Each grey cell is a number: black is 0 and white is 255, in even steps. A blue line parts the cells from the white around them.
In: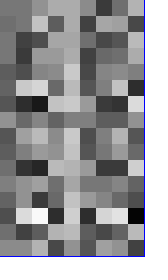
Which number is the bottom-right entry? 65
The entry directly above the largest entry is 58
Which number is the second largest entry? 226
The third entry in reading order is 146
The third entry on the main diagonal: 78
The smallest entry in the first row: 58
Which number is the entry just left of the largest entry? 219
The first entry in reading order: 119
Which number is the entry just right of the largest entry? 45
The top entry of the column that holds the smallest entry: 179
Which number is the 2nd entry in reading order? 119
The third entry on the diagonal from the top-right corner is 72
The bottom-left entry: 139
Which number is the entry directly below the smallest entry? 186
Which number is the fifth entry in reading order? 172
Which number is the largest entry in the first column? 146
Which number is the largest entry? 249
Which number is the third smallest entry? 38
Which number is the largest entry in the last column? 219
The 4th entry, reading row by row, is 172
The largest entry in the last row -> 179
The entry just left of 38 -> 51
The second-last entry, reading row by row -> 146
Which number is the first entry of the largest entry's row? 78
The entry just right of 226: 4
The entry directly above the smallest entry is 78
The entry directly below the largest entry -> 93

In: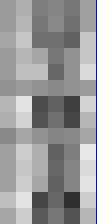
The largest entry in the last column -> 232
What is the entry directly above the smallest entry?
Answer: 132
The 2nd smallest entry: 63
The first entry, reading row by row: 154
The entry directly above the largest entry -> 167
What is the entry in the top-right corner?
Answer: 160
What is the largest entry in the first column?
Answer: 190
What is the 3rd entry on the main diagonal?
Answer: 112
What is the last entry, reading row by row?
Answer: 183
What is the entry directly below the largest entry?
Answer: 218
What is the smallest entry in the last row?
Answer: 83
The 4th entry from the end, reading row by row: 89
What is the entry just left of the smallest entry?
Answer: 104
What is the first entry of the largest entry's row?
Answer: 160
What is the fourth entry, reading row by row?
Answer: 132
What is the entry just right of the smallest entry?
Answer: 204
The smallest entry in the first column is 138
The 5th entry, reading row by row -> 119
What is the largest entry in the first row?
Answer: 175
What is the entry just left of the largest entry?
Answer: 125
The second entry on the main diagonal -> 183

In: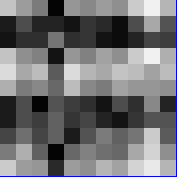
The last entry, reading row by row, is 181
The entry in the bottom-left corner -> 203
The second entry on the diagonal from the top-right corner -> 168
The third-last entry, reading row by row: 211
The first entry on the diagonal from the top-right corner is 181
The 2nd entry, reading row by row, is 156
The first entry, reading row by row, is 195
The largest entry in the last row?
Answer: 233
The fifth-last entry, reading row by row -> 181
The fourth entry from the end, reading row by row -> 162
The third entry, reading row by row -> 123
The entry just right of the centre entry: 123
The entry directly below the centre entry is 47
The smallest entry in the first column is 19
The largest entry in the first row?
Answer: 241
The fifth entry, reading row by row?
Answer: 150
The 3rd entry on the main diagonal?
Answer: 47
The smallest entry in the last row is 41
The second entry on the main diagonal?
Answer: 77
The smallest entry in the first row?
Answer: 4
